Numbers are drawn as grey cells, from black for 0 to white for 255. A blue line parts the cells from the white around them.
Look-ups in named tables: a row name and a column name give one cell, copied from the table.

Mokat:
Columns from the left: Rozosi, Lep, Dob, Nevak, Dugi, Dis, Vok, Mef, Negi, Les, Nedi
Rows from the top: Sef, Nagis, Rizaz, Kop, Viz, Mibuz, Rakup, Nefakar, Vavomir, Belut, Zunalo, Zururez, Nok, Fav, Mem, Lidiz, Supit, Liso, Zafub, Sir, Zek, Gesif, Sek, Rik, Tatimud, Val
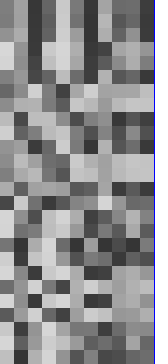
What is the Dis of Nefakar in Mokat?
198
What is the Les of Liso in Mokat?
53
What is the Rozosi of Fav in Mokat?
172
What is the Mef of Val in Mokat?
72
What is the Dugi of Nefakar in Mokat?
91
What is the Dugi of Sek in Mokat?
65
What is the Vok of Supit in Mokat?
74
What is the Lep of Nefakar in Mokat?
176
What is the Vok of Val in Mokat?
128
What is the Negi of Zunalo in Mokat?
85
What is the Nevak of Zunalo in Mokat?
104
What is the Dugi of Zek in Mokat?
69
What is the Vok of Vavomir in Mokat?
128
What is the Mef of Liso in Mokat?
53
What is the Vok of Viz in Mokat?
61
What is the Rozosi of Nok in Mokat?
127
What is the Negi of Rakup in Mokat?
165
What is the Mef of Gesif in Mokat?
65

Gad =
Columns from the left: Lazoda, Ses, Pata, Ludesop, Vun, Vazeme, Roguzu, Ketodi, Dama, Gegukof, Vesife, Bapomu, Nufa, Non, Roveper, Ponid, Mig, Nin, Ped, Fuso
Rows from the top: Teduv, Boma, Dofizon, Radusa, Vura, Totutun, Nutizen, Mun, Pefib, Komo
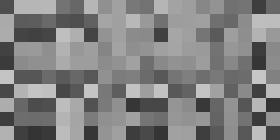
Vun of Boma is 82
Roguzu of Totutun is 87
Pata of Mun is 76
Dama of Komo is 160
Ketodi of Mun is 122
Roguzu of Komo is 54
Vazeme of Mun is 169

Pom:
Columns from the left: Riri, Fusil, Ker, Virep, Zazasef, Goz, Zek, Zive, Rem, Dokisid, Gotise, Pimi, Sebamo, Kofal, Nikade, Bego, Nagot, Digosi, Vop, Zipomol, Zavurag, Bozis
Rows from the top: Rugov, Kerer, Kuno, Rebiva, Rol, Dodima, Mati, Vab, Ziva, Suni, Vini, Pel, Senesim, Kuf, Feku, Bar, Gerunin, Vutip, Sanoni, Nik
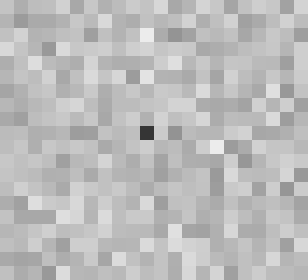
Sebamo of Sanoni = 175
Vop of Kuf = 162
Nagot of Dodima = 209
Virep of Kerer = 170
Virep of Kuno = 182
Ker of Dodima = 189
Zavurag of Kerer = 209
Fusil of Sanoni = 164
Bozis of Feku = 163
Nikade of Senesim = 195
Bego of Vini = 236
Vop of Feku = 186
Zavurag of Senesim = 213
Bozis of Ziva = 182

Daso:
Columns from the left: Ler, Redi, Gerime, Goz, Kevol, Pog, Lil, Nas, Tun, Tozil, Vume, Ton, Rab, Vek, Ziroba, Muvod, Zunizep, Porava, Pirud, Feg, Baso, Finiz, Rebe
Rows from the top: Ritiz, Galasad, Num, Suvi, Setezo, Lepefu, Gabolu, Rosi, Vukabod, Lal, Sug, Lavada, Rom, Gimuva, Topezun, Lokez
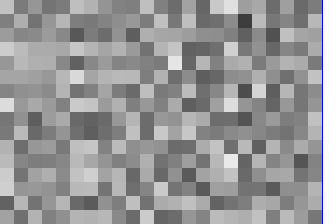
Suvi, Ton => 180
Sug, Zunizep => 111
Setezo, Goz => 175
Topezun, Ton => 171
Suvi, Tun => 178
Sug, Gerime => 151
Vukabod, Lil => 98
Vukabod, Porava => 84
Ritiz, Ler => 193
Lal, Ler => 121
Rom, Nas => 163
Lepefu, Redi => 165
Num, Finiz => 165

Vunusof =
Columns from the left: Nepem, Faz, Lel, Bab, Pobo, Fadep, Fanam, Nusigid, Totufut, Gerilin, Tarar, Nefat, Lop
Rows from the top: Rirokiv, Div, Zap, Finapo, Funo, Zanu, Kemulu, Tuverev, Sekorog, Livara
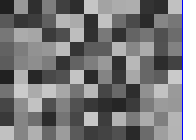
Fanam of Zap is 48
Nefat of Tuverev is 155
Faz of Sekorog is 133
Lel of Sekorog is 110
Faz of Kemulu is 203
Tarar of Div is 42
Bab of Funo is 125
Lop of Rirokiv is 193
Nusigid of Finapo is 92
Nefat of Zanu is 93
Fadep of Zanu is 196
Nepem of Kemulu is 115
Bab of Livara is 104
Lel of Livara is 176
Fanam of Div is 46
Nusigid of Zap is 121
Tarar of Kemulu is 145
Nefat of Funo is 44

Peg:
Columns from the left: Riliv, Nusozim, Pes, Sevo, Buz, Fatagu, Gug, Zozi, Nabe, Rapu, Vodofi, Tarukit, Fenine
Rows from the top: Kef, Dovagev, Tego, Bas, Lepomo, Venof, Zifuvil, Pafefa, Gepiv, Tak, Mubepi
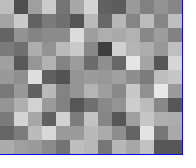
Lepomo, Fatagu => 156
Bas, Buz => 186
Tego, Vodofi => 136
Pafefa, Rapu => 205
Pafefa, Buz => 130
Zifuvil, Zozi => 158
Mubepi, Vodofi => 194
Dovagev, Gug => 186
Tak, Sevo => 216
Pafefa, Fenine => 86
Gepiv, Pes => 167
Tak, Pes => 187
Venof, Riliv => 153
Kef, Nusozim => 79
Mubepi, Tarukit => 87
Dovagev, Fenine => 190
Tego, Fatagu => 220
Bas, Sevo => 147

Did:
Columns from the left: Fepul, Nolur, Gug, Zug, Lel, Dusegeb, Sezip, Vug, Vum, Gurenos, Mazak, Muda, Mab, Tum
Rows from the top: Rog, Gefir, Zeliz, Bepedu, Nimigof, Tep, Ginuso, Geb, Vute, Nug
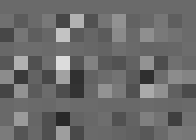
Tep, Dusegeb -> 48
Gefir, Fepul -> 112
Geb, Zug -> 105
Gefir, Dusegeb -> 178
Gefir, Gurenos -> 98
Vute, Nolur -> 155
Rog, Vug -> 106
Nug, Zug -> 79
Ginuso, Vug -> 147
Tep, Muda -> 109
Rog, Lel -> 106
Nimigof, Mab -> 112
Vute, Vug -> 110

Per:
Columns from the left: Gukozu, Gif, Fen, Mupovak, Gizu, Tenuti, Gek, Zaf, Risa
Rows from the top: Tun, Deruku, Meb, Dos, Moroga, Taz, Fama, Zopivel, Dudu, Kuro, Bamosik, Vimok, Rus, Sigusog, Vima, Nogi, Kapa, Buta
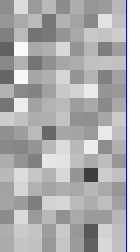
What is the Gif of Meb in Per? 186
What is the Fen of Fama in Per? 131
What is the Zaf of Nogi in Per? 155
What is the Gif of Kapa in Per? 202
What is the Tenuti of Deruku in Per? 163
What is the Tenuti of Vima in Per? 186
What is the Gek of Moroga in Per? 192
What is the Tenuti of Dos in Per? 148
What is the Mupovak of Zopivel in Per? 179
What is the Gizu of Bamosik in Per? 219
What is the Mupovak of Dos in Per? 175
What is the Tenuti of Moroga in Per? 173
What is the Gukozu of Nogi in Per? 140
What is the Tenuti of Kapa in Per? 153
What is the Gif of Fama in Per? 136
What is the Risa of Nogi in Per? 183
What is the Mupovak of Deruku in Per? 119
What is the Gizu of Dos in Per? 216
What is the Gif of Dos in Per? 249
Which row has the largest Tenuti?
Fama

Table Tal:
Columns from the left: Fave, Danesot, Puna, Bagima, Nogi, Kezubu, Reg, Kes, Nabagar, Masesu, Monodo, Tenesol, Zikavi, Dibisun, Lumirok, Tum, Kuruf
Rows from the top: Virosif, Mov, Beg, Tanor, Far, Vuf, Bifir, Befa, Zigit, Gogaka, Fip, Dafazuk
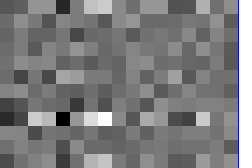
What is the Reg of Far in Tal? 91
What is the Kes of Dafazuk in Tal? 195
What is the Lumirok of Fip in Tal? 114
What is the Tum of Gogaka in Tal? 115
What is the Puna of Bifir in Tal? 108
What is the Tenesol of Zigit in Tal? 151
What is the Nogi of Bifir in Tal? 98
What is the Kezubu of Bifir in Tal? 95
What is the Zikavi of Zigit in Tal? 76
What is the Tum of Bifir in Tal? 113
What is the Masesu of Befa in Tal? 113
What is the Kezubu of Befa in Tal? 57
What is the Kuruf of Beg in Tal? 111
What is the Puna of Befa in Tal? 119
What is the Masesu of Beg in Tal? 90
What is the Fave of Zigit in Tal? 42
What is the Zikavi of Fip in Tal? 111
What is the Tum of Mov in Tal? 145
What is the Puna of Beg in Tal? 100
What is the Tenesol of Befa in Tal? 142

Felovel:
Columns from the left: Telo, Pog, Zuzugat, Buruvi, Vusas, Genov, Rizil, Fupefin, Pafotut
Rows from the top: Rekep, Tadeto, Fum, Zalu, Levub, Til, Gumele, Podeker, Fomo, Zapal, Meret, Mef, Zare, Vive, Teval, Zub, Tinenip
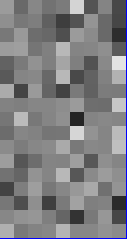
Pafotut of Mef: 133
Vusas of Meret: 170
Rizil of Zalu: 134
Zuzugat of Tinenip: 131
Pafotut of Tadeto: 70
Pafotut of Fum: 45
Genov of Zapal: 214
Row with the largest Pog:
Fomo

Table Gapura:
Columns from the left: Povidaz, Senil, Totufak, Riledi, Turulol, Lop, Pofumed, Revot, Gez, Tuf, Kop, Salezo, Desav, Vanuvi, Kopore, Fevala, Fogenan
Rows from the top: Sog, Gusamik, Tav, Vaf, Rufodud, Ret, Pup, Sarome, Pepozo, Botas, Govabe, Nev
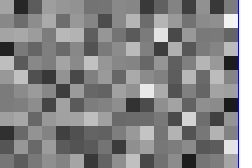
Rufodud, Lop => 138
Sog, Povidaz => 164
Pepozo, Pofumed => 191
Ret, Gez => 103
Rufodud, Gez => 135
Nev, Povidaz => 118
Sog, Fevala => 56
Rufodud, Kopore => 181
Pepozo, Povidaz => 159
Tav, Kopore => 121
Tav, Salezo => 227
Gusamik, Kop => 108
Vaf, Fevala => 133

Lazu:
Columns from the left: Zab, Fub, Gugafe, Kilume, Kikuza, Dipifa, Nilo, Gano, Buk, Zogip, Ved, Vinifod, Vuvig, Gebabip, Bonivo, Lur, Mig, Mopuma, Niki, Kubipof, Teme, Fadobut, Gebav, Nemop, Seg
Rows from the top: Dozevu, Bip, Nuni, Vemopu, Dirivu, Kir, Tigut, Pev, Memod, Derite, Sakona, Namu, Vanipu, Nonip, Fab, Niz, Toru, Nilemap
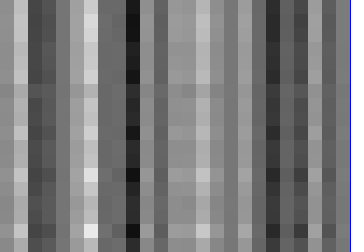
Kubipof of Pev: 54
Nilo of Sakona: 190
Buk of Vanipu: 100
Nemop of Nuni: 90
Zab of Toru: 146
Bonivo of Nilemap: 169
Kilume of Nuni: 80
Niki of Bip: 105
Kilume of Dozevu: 83
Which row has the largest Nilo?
Toru

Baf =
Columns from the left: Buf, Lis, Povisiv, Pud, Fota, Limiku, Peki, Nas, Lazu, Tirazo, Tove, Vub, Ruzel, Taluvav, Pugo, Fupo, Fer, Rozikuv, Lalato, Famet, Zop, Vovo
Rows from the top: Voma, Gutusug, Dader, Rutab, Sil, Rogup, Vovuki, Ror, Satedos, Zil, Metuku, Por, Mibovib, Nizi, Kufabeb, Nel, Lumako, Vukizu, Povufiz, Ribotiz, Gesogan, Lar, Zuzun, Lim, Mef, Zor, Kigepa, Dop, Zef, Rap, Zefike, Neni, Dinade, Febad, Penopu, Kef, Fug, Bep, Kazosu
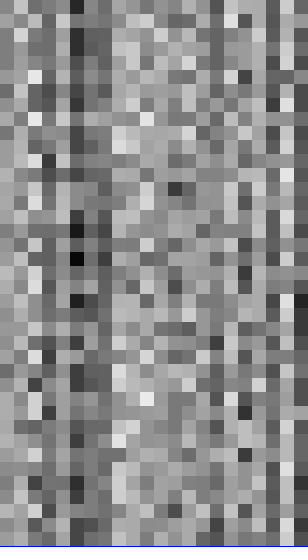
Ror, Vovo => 75
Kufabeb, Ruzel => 133
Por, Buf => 156
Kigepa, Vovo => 113
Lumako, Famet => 91
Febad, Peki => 125
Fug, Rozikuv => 85
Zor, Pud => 63
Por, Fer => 170
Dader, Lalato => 204
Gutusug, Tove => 205
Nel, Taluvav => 156
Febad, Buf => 139
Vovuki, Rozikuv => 120
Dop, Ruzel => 152
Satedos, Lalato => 176
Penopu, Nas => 133

